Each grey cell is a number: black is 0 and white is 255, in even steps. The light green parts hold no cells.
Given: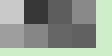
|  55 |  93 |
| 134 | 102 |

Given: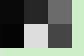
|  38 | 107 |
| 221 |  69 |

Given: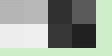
| 184 |  48 |
| 239 |  55 |

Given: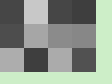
| 200 |  70 |
| 166 | 139 |

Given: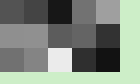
|  68 |  23 |
| 144 |  92 |

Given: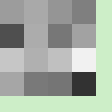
| 169 | 149 |
| 172 | 119 |

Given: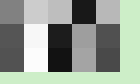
| 204 | 190 |
| 247 |  28 |

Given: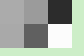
| 155 |  44 |
|  96 | 252 |
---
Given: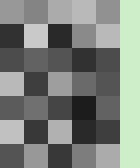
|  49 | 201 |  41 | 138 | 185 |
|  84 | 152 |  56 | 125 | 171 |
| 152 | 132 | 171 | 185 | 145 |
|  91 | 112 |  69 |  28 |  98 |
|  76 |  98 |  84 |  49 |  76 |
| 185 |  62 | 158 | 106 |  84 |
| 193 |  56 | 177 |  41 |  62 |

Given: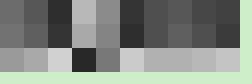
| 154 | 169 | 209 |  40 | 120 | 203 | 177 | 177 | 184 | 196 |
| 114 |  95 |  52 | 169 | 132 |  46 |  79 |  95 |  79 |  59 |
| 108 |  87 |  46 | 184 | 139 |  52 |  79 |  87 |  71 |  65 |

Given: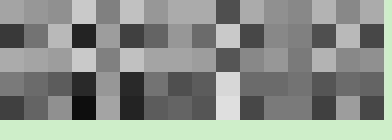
| 171 | 164 | 157 | 201 | 128 | 193 | 164 | 164 | 157 |  85 | 136 | 151 | 122 | 179 | 136 | 144 |
| 164 | 151 | 144 | 201 | 128 | 193 | 151 | 171 | 171 |  79 | 171 | 144 | 136 | 179 | 136 | 171 |
|  57 | 115 | 185 |  35 | 157 |  64 | 100 | 151 | 107 | 201 |  71 | 136 | 128 |  79 | 185 |  71 |
| 122 | 107 |  92 |  41 | 151 |  41 | 115 |  79 |  92 | 215 | 107 | 107 | 115 |  85 | 107 | 100 |
|  64 | 100 | 144 |  14 | 164 |  35 |  92 | 100 |  85 | 223 |  71 | 122 | 122 |  64 | 157 |  71 |

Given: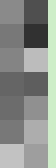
| 132 | 188 |
| 120 | 173 |
| 194 | 158 |
| 108 | 144 |
| 101 |  94 |
| 138 |  79 |
| 120 |  49 |

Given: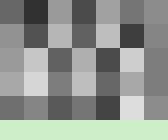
| 168 | 214 | 125 | 190 | 103 | 168 | 125 |
| 154 | 198 |  97 | 175 |  75 | 206 | 125 |
| 111 | 133 |  89 | 117 |  68 | 221 | 140 |
| 146 |  82 | 182 |  97 | 190 |  62 | 133 |
| 103 |  49 | 154 |  75 | 161 | 117 | 140 |

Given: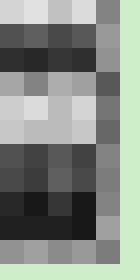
| 212 | 225 | 193 | 219 | 131 |
| 205 | 219 | 187 | 212 | 117 |
| 199 | 187 | 187 | 199 | 103 |
| 146 | 160 | 139 | 153 | 124 |
| 166 | 131 | 173 | 160 |  88 |
|  81 |  95 |  73 |  88 | 153 |
|  81 |  66 |  88 |  66 | 131 |
|  73 |  60 |  95 |  73 | 124 |
|  47 |  40 |  54 |  47 | 146 |
|  32 |  32 |  32 |  24 | 160 |
|  40 |  24 |  54 |  24 | 131 |

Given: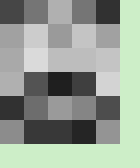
| 169 | 218 | 189 | 189 | 196 |
| 161 | 204 | 154 | 196 | 161 |
|  70 | 117 | 176 | 117 |  49 |
|  49 | 109 | 154 | 133 |  77 |
| 176 |  83 |  31 |  63 | 211 |
| 140 |  56 |  56 |  37 | 148 |

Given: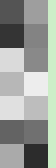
| 183 | 237 |
| 224 | 189 |
|  84 | 158 |
| 218 | 137 |
|  52 | 131 |
|  99 | 112 |
| 170 |  44 |
